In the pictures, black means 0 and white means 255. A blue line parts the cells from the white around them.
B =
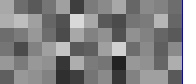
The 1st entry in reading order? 168
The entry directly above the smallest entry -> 209
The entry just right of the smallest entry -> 152
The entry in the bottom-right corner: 89
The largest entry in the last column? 174
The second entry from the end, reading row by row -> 160
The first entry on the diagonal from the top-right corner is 109
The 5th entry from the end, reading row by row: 54
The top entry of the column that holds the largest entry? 62
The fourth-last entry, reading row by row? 130
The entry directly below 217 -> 168
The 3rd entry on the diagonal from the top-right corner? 130
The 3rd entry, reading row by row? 89
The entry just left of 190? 174
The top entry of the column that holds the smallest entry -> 168
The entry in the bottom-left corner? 95
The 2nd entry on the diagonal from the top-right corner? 182
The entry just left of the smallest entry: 117
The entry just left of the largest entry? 81
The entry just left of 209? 160

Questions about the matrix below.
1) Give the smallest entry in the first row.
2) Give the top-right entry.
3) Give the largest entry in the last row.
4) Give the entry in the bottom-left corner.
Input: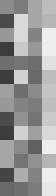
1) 124
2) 189
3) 231
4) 104
